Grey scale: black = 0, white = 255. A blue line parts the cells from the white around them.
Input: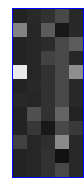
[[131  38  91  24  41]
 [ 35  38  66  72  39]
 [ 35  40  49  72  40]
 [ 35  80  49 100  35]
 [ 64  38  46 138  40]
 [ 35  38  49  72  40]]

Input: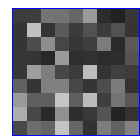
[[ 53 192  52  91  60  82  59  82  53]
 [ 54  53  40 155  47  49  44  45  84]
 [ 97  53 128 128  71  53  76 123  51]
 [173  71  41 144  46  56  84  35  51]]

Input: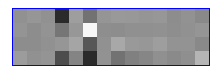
[[148 141 147 118 151 247 142 141 144 144 145 142 145 149]
 [156 145 148  77 132  42 146 114 128 134 144 138 143 181]]

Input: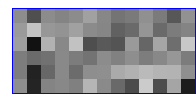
[[154 195 151 147 161 139 134  97 106 149 106 124 132]
 [125 107 113 137 124 115 140 129 142 125 136 151 124]
 [142  36 132 136 128 181 138 105  75 203  77 165  28]]

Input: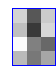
[[191  57 215]
 [186 120 166]]

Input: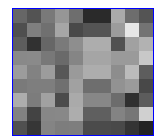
[[ 79 127 112 166  73  84  84 156 231 115]
 [137 138 120 106 133 165 165 154 154 200]
 [122 126 126 112 161 110 110 146 155  72]
 [130  67 135 136 173  95  95 131 118 208]]
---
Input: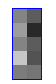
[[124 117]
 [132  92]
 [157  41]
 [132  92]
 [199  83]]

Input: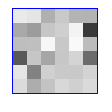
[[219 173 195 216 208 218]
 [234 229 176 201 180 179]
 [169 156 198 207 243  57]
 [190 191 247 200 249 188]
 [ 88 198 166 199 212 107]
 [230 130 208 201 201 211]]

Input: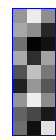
[[110  16 226]
 [150 236 142]
 [167 141  39]
 [113   3  18]
 [171  46 162]
 [ 82 192 120]
 [ 32 150  86]
 [149 237 140]
 [ 99  71  25]]

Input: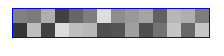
[[ 54 190  65 220 190 184  79  83 159  79 115 197 103 198]
 [129 123 174  65 102 126 222 141 153 165  97 183 175 125]]

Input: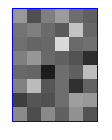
[[138  77 138  97 145  83]
 [152  80 127 155 110  96]
 [115 126 107  90 195 103]
 [111 101 104 218 106 112]
 [127 150 105  97  83  46]
 [104 101  28 110  96 189]
 [130 187  86 110  48  99]
 [ 62  86  80 110 158 153]]

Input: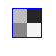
[[135 244]
 [190  38]]
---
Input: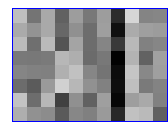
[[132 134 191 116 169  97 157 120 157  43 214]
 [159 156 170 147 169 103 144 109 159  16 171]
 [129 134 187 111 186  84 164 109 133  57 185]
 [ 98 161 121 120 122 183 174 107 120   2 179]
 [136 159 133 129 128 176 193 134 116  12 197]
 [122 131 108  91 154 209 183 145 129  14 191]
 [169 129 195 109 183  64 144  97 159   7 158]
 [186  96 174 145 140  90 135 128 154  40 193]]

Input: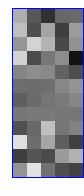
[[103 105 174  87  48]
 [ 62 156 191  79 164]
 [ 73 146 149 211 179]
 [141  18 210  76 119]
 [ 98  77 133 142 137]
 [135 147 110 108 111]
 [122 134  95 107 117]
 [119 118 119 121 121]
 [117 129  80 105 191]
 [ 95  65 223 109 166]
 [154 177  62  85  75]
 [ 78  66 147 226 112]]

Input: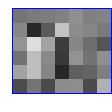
[[127 131 116 122 124 129 143]
 [133 122 134  40  91 195 140]
 [110  85 147 221 163  60 134]
 [115 143 114 189 137  57 147]
 [100 127 163 190 133  39  95]
 [ 74 176  76 116  74 140 141]]

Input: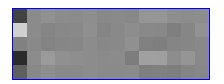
[[140 141  66 139 145 140 139 142 137 138 136 149 149 142]
 [134 146 208 139 133 136 137 143 133 137 141 137 136 127]
 [134 137 129 137 131 134 135 140 136 137 144 129 127 133]
 [149 137  43 140 154 144 142 140 138 139 125 160 159 141]
 [132 135  95 136 142 137 137 140 138 138 139 127 128 126]]

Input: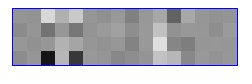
[[146 148 148 146 216 176 201 150 144 152 129 152 167  98 168 150]
 [142 154 139 149 115 151 119 148 154 161 142 153 193 146 152 151]
 [151 150 151 145 151 178 165 150 146 151 131 153 223 134 126 150]
 [147 151 140 150  21 183  56 152 149 136 142 148 194 183 136 152]]

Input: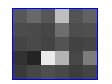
[[ 83  98  87 104  86 190]
 [ 77  79  76  74  70 110]
 [ 66  69  68  73  67  83]
 [ 71 124  49  36 234 180]
 [ 61  68  58  70  79  72]]

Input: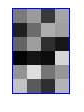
[[ 57 165 122 155]
 [173 160  31 108]
 [ 47  23 100 158]
 [ 13 214   4  20]
 [117 151 148 221]
 [ 47 180 194  90]]

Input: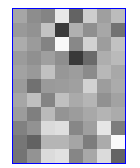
[[159 188 166 141 132 232  99 206]
 [167 114 153 146 195  59 176 143]
 [157 194 172 155 131 248 136 210]
 [174 186 155 144 159 142  57 106]
 [184 168 162 153 193 151 157 139]
 [157 171 154 113 154 156 160 210]
 [145 162 166 191 132 192 170 181]
 [180 171 156 127 186 148 156 168]
 [230 125 129 146 218 223 135 159]
 [171 250 118  98 181 181 165 125]
 [219 100 116 147 219 225 134 168]]
